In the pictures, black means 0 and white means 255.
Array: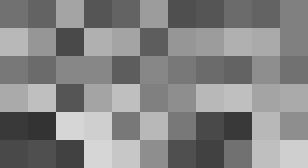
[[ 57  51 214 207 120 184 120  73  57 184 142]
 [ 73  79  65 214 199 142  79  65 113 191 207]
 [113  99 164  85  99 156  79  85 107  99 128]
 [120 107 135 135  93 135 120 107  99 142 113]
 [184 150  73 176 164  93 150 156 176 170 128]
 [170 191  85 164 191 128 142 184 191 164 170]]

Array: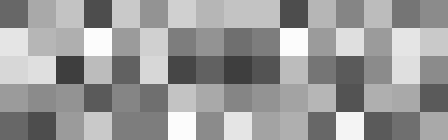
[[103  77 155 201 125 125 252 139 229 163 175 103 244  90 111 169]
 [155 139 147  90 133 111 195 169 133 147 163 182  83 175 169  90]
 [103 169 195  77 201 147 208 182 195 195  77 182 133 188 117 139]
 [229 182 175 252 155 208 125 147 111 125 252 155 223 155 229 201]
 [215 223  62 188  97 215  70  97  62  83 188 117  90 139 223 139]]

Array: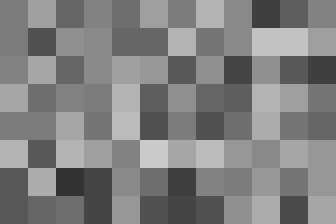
[[124  81 144 137 102 102 179 117 137 194 194 159]
 [179  88 179 159 130 202 166 187 151 137 166 151]
 [ 88 102 110  69 151  81  69  81 144 172  75 166]
 [166 110 130 124 179  94 144 102  94 179 159 117]
 [124 124 166 117 187  81 124  81 110 172 117 102]
 [124 159 102 130 110 159 124 179 137  63  94 130]
 [130 166 102 137 159 151  88 144  69 144  88  63]
 [ 88 172  51  69 137 110  63 130 124 151 117 151]]

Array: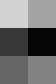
[[ 56   5]
 [101 130]
 [211 163]]

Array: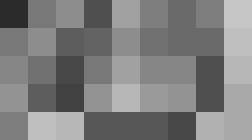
[[147  93  65 147 183 154 147  79 169]
 [134 113  72 120 161 134 134  79 183]
 [ 43 120 141  79 161 126 106 126 198]
 [120 141  93  99 141 113 106 106 191]
 [126 191 183  87  87  87  72 177 169]]

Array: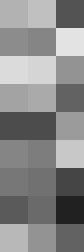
[[ 76  76 155]
 [ 90 106  33]
 [119 113  69]
 [133 125 200]
 [140 133 227]
 [184 147  98]
 [163 170  98]
 [178 192  83]
 [219 213 147]]
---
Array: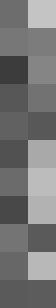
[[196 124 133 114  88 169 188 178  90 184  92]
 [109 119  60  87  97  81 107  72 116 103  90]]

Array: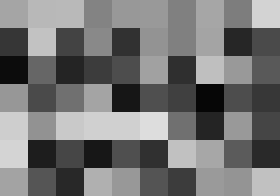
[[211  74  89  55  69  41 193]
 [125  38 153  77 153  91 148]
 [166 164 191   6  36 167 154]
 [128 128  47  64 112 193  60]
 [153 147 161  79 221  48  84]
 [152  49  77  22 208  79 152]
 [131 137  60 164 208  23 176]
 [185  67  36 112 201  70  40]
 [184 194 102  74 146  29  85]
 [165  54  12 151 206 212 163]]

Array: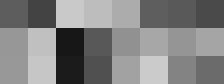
[[ 74 165 107]
 [ 89 149 131]
 [ 94 167 203]
 [172 145 162]
 [189  88  80]
 [201  23  27]
 [ 67 192 198]
 [ 93 151 152]]

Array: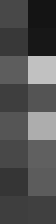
[[ 20  23 193  84 173  96  92  64]
 [ 72  56  93  62  85  72  53  62]]

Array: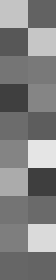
[[ 98 198 121 133  93 229  62 106 218 100]
 [196  87 117  63 108 132 171 116 126 102]]

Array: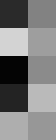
[[130 158 139 186 151]
 [ 42 211   4  35 174]]
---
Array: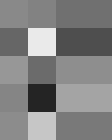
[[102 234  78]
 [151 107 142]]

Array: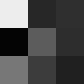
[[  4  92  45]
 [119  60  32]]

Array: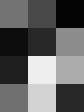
[[ 13  39 140]
 [ 30 237 171]]

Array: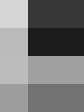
[[186  27  27]
 [188 160 160]]

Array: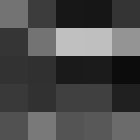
[[ 53 115 192]
 [ 50  48  26]]

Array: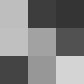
[[192 162  81]
 [ 68 151 212]]

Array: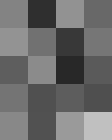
[[147 113  56]
 [ 94 139  40]]
